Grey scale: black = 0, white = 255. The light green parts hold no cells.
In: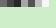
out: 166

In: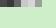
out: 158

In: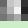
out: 198

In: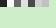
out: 208

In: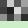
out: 161

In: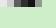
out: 150

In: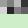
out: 157

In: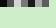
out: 120

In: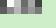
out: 181

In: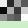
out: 207
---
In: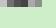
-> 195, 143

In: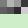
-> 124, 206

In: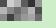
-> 79, 109

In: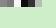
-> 136, 187

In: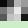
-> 8, 21

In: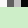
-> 249, 7

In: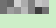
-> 112, 112

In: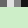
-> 103, 21

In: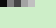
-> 11, 192
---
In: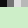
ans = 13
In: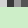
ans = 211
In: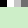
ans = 2
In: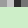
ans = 156
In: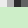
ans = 236
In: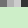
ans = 113
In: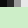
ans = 11
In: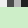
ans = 239
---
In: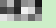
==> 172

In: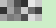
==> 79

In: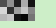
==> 19

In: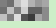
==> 59

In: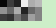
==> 76

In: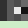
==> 89

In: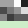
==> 62
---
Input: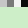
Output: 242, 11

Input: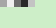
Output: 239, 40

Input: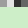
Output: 227, 49

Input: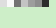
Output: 249, 44

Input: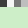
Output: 246, 61

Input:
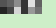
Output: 225, 36

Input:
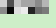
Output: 235, 7

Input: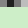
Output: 189, 32

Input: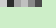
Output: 206, 44

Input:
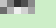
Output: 239, 51
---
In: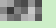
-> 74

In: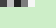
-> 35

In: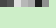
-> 168

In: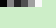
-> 80

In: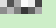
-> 251

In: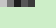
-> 30

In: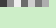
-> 206
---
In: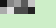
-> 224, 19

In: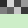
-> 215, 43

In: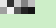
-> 243, 20

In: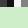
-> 244, 18

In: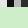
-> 229, 16

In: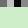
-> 194, 10

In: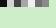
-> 240, 15

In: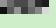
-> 217, 15

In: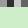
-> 200, 47
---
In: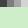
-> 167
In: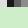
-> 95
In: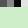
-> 11
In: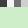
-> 114
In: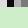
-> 179
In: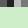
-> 188
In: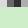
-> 49
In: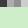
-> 144
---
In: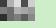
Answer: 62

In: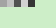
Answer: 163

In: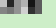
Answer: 193

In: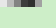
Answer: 231

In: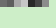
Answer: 109

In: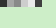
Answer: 48

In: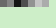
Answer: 105
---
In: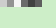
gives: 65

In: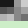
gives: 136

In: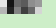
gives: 104

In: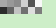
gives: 222

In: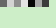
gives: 169

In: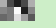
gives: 159

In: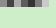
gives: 125

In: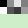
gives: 56

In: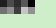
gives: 197

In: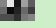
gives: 119
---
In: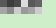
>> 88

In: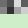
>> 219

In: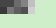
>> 131

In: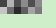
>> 79

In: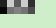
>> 204

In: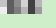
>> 65

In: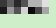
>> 179

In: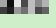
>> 137

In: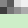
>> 224
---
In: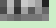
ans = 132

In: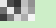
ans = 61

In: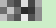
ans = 195

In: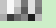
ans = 169

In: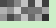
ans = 148

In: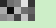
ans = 139

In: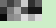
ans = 9
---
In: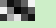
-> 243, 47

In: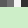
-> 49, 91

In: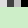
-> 0, 222

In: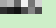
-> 211, 46

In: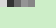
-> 134, 216

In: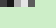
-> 93, 64

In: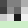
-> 173, 202
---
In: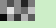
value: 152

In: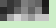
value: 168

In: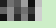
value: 143

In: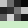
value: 210

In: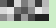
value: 184

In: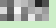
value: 78

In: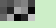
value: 169

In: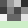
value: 102

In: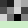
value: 111
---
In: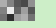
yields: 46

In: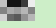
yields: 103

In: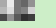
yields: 146

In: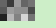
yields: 183

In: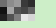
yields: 82

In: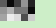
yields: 236

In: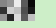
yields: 36
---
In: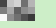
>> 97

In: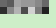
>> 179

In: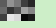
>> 79

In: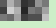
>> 176

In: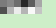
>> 236

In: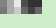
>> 201

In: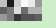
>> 220
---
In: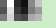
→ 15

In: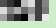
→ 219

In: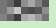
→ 167

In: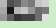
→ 121

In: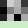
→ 206

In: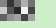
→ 114

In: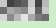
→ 200

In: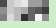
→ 157
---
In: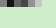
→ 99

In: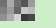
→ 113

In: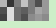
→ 123

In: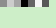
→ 165

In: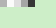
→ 223

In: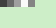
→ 159

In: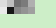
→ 111

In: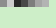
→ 41
